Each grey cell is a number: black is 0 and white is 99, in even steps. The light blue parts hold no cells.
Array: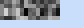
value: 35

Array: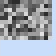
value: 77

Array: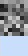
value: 49

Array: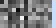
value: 62

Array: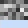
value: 63

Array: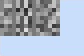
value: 58

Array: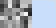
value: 48
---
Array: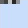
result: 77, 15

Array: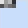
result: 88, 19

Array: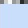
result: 96, 17

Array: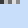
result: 86, 22

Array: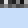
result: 85, 7

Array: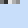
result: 89, 19

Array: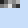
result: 87, 13
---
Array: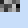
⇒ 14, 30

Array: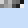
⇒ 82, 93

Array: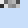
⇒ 91, 75

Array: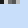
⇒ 10, 73

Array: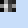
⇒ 3, 9

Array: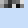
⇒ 71, 49
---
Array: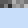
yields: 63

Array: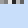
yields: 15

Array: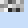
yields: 49

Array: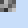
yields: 19

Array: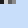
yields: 81

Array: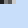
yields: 50

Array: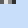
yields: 89

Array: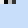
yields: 3
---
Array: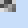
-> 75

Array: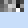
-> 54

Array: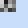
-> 64

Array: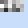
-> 16

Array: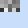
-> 92

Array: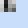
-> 24
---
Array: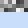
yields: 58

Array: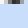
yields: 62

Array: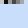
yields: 65

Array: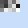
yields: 83

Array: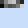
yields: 14

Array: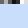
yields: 86

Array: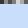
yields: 37

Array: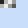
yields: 60
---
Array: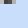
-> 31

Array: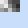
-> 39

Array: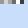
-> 65

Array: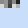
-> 30

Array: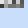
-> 84

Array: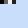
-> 93

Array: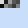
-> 61

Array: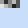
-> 51
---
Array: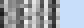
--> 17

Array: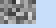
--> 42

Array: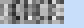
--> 41

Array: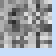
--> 80

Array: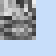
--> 31
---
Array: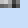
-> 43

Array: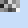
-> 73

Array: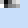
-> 25

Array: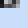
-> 36

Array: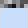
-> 43

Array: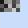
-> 13
